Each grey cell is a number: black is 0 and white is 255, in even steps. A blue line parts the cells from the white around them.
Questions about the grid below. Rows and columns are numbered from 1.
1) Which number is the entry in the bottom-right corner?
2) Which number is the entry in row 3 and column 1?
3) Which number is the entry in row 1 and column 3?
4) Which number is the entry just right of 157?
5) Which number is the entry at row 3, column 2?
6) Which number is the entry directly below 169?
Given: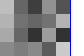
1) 202
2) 169
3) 62
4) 50
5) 102
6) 137

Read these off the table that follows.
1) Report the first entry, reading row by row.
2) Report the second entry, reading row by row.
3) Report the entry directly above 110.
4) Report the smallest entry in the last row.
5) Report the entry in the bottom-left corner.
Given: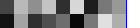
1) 68
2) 185
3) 47
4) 9
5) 19

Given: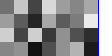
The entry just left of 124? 92
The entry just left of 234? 124
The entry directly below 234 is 46
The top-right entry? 168
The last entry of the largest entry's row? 234
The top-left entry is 113
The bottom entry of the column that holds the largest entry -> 27
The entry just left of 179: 145

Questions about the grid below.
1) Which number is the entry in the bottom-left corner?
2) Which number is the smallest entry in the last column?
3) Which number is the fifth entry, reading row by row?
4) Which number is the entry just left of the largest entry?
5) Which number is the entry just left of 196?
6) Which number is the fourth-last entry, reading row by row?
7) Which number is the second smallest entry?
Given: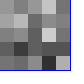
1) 116
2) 84
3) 116
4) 95
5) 151
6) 107
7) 60

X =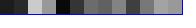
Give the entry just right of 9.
53
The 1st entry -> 29
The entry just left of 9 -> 153
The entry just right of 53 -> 108

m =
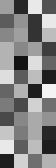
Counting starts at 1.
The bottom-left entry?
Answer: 30
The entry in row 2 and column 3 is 51
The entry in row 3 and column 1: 135
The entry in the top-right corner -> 82
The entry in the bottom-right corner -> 179
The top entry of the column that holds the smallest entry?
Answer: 39
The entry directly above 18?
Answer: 135
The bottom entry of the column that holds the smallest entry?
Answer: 210
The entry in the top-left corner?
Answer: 159
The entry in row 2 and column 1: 92
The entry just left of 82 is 233
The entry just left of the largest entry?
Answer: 30

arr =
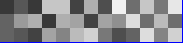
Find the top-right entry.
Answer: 231
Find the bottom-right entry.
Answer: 209
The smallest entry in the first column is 56
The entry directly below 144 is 78
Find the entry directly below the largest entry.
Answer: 144
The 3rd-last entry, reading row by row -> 221
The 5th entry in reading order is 198
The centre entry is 66
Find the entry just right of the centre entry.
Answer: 163
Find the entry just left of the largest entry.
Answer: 78
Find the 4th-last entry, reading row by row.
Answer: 99
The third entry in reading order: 56

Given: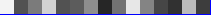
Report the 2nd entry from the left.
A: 82
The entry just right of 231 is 132
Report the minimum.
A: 38
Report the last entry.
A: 61

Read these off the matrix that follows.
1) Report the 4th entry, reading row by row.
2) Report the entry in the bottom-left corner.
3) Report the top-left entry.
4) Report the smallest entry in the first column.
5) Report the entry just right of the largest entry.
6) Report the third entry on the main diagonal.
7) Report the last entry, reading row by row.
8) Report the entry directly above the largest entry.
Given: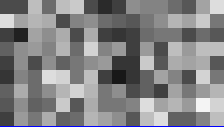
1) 108
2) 63
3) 75
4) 53
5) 211
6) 163
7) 190
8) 154
